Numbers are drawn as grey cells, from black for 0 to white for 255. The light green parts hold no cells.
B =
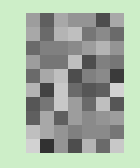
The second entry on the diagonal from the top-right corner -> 138
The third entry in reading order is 168
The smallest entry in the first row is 77
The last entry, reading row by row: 200
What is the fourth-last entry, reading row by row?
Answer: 77
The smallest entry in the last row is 49
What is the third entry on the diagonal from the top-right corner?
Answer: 157
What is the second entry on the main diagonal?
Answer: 106
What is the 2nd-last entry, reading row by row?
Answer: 106
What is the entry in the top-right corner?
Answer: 168
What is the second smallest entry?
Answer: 58
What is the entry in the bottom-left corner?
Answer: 210
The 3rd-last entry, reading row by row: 180
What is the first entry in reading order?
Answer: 157
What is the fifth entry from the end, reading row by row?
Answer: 148

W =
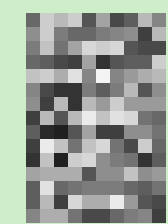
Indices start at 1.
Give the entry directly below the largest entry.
94
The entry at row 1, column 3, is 185
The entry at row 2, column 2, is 205
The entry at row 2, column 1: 142
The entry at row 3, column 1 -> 124
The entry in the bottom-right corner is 63
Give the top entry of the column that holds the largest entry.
163
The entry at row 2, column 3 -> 124
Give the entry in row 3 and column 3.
115
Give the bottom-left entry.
133
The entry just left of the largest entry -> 133
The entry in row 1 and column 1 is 104
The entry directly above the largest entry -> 51
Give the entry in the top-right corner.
133
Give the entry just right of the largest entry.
133
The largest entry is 244
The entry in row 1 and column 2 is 205

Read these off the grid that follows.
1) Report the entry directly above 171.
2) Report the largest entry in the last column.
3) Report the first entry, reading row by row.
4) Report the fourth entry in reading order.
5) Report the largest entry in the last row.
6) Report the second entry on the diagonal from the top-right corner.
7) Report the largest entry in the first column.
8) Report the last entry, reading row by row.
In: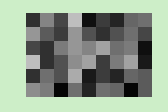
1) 141
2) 111
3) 48
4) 190
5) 141
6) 111
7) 190
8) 91

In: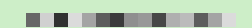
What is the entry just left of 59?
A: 93
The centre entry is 143
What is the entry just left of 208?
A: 103
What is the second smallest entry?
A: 59

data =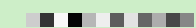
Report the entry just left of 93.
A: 238
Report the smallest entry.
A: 4
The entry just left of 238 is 182

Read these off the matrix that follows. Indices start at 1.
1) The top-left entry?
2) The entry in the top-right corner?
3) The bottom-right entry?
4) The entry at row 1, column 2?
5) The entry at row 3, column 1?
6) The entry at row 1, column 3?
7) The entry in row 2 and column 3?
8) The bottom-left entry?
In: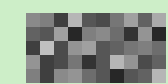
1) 138
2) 170
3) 182
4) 127
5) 63
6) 63
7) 160
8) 127

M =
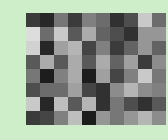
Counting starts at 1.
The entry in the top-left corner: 59
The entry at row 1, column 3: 119
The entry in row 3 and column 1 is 210
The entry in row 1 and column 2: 39
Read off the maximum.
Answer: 221
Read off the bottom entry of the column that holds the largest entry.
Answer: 59
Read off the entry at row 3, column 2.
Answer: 39
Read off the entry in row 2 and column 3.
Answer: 201

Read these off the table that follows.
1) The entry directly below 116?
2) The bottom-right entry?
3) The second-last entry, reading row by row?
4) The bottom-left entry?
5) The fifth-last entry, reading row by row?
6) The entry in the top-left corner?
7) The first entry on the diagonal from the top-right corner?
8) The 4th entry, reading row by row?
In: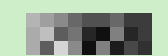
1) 138
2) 49
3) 72
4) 171
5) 16
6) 180
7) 60
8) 104

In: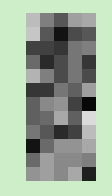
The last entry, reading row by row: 31
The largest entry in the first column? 198
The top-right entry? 168
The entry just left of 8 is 65
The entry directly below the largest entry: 188
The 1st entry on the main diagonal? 188
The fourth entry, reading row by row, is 159
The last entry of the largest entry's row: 219
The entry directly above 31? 127
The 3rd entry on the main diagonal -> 54
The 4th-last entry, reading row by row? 159
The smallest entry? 8
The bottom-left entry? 147
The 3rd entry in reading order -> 87
